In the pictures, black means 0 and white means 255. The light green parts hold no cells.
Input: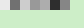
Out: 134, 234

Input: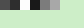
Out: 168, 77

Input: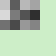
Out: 164, 113

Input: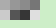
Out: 118, 203

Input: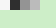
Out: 187, 246

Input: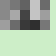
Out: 107, 158

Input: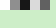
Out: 97, 254

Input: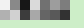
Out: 125, 177

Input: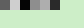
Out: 42, 95
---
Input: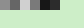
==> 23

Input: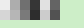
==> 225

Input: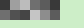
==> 92

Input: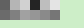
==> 190

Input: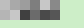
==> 199

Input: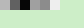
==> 140

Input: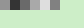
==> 222

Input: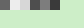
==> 125
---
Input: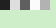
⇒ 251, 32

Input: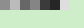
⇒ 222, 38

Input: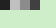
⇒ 192, 33

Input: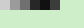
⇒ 206, 17

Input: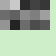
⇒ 201, 35

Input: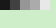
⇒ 232, 24

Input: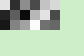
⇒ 251, 11

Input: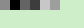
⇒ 199, 1

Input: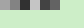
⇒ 197, 49

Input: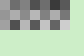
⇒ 206, 58
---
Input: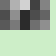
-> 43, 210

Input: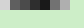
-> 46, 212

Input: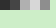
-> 176, 215

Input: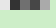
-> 112, 231

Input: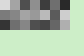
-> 153, 218

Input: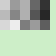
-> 176, 237

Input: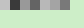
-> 100, 194

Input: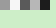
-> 90, 246
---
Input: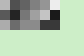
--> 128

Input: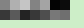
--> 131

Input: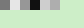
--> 17

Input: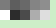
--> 132

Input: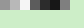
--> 92

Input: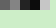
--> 12
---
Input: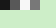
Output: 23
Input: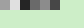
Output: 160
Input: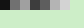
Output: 18
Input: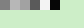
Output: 128
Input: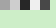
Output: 164
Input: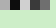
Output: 175
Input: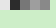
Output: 230
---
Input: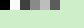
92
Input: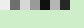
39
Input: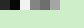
165
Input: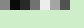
82
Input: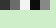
136
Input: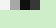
55
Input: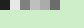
108
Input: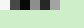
163
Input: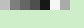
170
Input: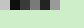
154
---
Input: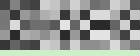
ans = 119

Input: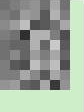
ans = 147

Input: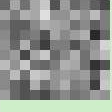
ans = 146

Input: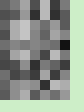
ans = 152

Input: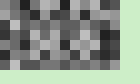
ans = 150

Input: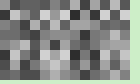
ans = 129
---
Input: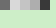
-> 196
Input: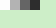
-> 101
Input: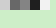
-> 132
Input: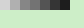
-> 134
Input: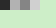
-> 133
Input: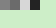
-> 215
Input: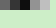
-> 14
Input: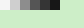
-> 141
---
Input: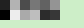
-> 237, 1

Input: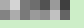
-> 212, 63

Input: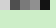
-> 210, 19

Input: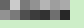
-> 203, 39

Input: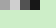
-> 207, 23

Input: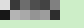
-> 222, 23
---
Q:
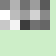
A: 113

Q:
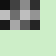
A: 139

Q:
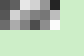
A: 231

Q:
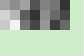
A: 162

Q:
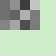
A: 60

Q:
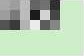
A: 188

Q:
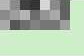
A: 64
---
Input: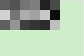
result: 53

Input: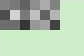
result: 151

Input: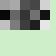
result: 61

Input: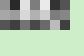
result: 106

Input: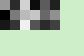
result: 83

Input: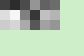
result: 87

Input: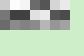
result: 182

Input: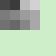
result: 104

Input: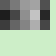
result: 132
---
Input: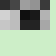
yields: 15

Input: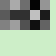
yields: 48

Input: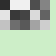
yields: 68

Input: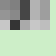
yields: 70

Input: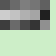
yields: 176

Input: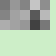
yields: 173

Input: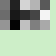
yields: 46

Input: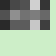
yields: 114
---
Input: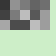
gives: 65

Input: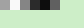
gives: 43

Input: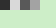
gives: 89

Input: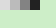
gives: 131

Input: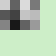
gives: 66

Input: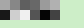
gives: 24

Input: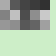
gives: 59
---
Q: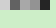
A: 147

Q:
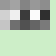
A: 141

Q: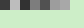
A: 125

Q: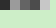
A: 100

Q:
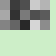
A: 122

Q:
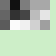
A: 159

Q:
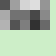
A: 126
